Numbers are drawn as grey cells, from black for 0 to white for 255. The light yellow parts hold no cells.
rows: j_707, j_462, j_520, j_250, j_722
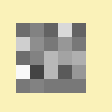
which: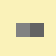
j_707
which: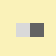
j_707
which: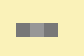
j_462
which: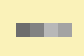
j_520
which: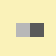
j_250

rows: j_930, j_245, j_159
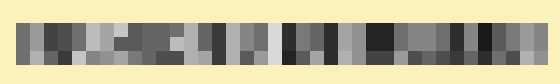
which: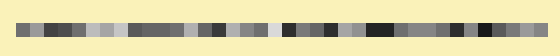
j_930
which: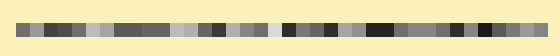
j_245
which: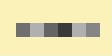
j_930

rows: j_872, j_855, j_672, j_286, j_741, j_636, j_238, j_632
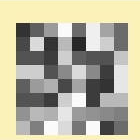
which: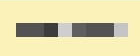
j_672
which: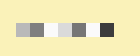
j_632
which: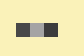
j_741
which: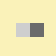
j_855

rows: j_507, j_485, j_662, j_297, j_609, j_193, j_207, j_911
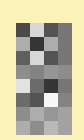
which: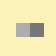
j_485
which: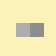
j_911
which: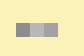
j_911
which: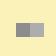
j_207
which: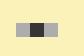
j_485
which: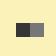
j_609

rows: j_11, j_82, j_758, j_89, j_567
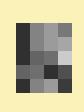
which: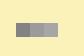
j_82
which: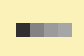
j_82
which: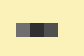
j_89
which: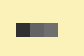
j_758

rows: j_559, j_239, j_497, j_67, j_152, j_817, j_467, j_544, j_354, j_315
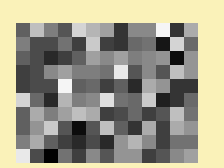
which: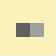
j_497
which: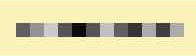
j_544
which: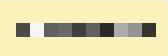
j_152
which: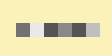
j_67
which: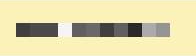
j_152
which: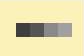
j_315

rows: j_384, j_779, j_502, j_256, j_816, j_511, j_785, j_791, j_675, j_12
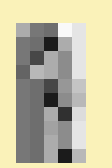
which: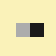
j_12
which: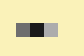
j_779
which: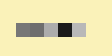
j_12

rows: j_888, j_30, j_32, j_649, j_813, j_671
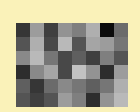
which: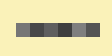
j_32
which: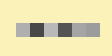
j_30
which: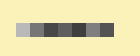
j_32
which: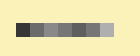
j_813
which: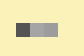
j_30
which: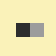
j_649

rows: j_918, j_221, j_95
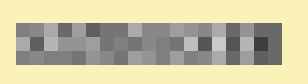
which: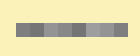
j_95
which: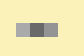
j_918
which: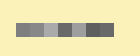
j_95
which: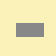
j_918
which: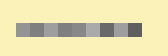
j_95

